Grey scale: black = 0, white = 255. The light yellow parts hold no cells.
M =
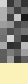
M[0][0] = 212
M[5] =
[111, 211, 90, 41]
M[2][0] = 176
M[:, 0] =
[212, 177, 176, 157, 118, 111, 169, 94, 92]
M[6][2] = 54
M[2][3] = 25
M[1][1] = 123

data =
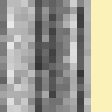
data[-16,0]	122
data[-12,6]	125
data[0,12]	174
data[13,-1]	161
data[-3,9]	134
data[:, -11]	[186, 182, 172, 184, 180, 217, 164, 188, 190, 193, 162, 146, 210, 175, 171, 207]
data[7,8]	111
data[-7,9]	129
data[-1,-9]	165
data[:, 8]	[112, 120, 113, 131, 118, 119, 108, 111, 114, 120, 105, 131, 114, 125, 114, 135]
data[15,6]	120
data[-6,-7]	140
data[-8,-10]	165
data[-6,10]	174
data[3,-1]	174
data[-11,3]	180
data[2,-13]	126
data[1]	[123, 202, 182, 173, 191, 89, 149, 103, 120, 119, 161, 72, 178]
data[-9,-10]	178
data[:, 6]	[110, 149, 138, 122, 125, 153, 91, 106, 97, 88, 140, 129, 126, 168, 128, 120]
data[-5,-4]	119
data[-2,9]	156
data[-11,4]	182
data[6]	[126, 230, 164, 188, 148, 82, 91, 82, 108, 132, 218, 89, 173]
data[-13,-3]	214
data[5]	[158, 170, 217, 180, 182, 74, 153, 80, 119, 132, 181, 83, 170]
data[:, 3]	[201, 173, 167, 183, 177, 180, 188, 178, 165, 187, 165, 185, 194, 172, 201, 186]
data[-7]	[134, 206, 193, 187, 143, 53, 88, 102, 120, 129, 190, 96, 181]
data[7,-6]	65
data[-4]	[147, 171, 210, 194, 168, 83, 126, 86, 114, 113, 172, 106, 168]

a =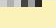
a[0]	207
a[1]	175
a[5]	40

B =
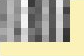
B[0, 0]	138
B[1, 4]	104
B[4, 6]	178
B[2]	[119, 176, 153, 241, 81, 99, 163, 89, 204, 98]
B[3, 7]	86
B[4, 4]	121
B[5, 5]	73
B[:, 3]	[248, 216, 241, 242, 206, 216]
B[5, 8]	195
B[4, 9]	56
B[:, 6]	[163, 181, 163, 177, 178, 158]
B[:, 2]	[150, 142, 153, 133, 97, 132]
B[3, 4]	85

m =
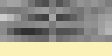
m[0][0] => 152
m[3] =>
[141, 134, 130, 132, 136, 142, 145, 123, 144, 141, 137, 138, 147, 145, 158, 172]
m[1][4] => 138
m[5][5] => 108
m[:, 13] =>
[149, 119, 139, 145, 131, 142]
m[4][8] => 81
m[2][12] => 141
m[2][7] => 165
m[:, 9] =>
[105, 136, 77, 141, 82, 120]
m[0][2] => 161
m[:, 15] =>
[125, 142, 160, 172, 180, 133]
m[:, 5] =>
[89, 149, 74, 142, 60, 108]
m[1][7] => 134
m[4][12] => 139
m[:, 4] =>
[115, 138, 93, 136, 48, 113]
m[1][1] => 122
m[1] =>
[129, 122, 120, 127, 138, 149, 155, 134, 149, 136, 122, 116, 135, 119, 130, 142]
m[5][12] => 130
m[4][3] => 48
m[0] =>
[152, 163, 161, 143, 115, 89, 78, 120, 85, 105, 130, 148, 140, 149, 139, 125]
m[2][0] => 203

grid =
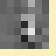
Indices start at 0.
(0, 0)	98
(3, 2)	98
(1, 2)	89
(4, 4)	228
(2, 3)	163
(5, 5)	114
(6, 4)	53
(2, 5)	111
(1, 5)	120
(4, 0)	109
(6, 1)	107
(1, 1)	104
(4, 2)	85
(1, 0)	98
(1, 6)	92

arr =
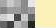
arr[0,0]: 169
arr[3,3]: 159
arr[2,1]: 225
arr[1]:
[132, 156, 155, 139, 155]
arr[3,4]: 36
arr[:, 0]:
[169, 132, 206, 102]
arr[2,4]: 102

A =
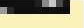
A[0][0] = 13
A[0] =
[13, 15, 17, 17, 16, 31, 137, 199, 73, 20]
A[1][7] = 18
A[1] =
[153, 40, 15, 14, 15, 16, 14, 18, 14, 12]
